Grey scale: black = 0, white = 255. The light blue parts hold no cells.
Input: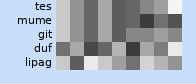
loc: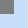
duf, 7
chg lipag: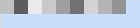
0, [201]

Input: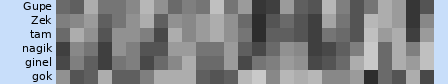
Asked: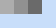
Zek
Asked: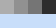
tam
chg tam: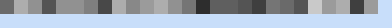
22, [192]
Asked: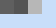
Gupe
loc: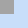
Zek, 19
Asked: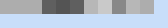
gok
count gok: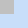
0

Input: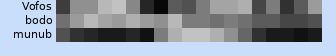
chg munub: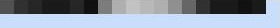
10, [194]
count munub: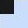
5
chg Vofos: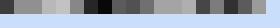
10, [124]
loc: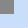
Vofos, 5
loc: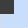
Vofos, 0
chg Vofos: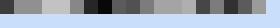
3, [184]

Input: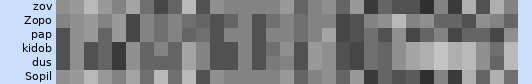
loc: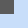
Sopil, 25
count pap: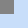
8
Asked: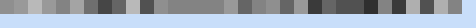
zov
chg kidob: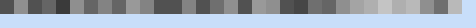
9, [164]
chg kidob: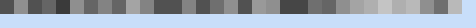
20, [81]
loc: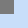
dus, 15
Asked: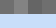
pap

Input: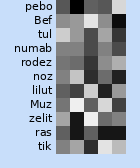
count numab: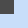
2
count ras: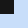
3
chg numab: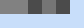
3, [129]
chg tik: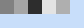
4, [187]

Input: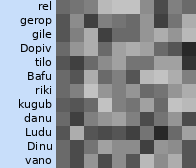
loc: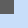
kugub, 0
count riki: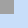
0
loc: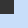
tilo, 9
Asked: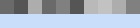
Bafu
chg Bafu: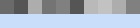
3, [106]

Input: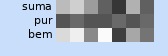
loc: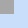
bem, 5
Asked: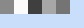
bem
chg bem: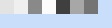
0, [218]
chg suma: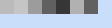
1, [207]
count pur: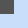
4

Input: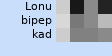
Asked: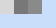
bipep
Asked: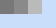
bipep
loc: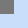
bipep, 1
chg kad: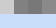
2, [129]
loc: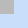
bipep, 3
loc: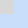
bipep, 0
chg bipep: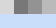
2, [138]

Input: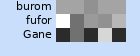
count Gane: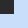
3
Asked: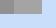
burom
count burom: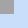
4
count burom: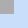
0

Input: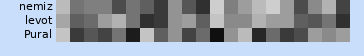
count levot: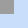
4
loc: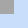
levot, 0
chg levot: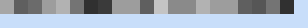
8, [147]

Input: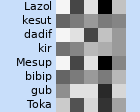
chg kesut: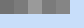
0, [101]
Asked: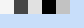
Lazol
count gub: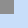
1
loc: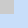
Toka, 0

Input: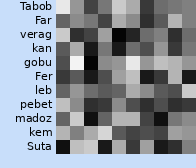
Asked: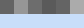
leb
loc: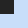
verag, 5

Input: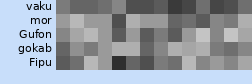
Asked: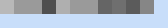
mor
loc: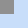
gokab, 1
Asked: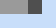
mor
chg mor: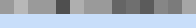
13, [175]
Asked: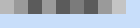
Gufon

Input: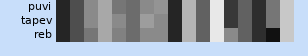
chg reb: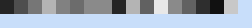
3, [168]
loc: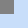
reb, 4
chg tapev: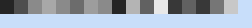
14, [46]
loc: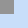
puvi, 7

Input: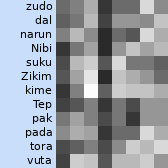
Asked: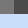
Tep
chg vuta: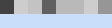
3, [86]
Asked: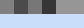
pak
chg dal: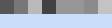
0, [96]

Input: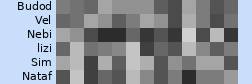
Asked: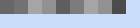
Vel
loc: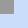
Nataf, 12
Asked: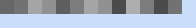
Vel
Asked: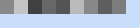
lizi
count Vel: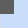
1
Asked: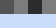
Nataf

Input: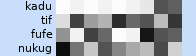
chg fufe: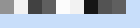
3, [104]
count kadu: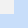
3
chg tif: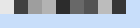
0, [221]

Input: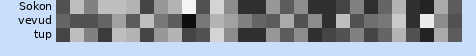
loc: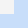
Sokon, 9
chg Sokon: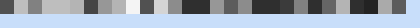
20, [69]
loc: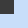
tup, 3
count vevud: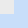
1
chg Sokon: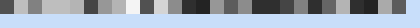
14, [47]

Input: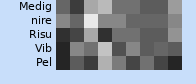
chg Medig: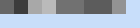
8, [156]
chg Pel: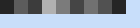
7, [69]
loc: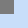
Pel, 4
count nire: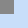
4
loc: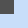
Vib, 4
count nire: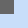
4

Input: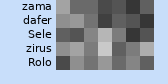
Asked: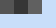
zama
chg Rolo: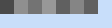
4, [106]
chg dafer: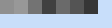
4, [96]

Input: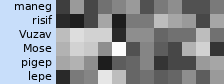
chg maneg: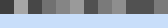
1, [154]
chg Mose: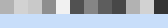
4, [252]
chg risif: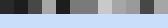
7, [189]
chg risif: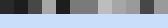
11, [166]
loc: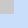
Mose, 2
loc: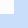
Mose, 4

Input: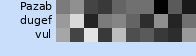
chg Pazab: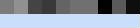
9, [25]
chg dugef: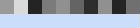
4, [133]
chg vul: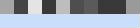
8, [45]
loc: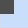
vul, 5

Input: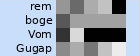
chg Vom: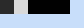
0, [51]
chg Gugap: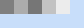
0, [138]
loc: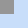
rem, 0
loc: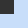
Vom, 0
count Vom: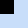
3
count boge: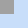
4
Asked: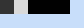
Vom

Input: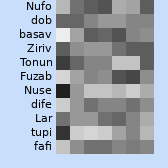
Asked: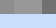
Ziriv
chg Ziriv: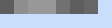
6, [93]
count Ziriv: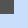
0
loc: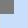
fafi, 5
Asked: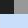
Nuse

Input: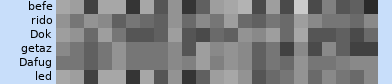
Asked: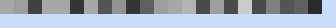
befe
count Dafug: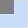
3

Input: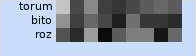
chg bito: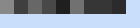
0, [146]
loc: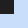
bito, 4

